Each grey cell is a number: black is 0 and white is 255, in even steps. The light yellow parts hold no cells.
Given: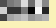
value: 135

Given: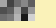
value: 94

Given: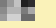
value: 45

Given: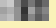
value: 105

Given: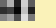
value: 92

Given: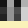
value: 176

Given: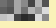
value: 83

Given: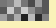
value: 87

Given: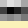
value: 166

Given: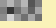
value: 124
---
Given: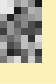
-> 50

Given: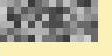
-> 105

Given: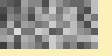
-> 203

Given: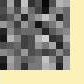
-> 165

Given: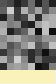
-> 56
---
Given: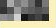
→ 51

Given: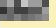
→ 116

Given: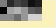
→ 151

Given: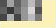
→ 150

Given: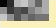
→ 101

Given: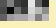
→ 198
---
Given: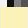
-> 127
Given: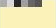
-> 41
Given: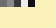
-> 56
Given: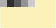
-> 90
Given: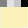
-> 198
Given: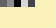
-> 9
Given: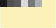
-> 92
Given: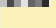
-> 153
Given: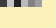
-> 34
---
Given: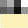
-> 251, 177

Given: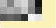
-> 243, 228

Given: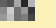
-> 205, 192

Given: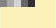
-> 211, 170

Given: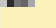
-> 196, 168

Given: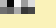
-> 247, 220

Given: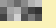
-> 209, 194

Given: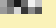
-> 241, 213
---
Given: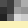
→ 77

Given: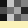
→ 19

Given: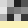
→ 215

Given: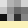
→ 224

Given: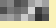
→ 119

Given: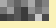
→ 170

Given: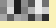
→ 140

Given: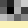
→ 75
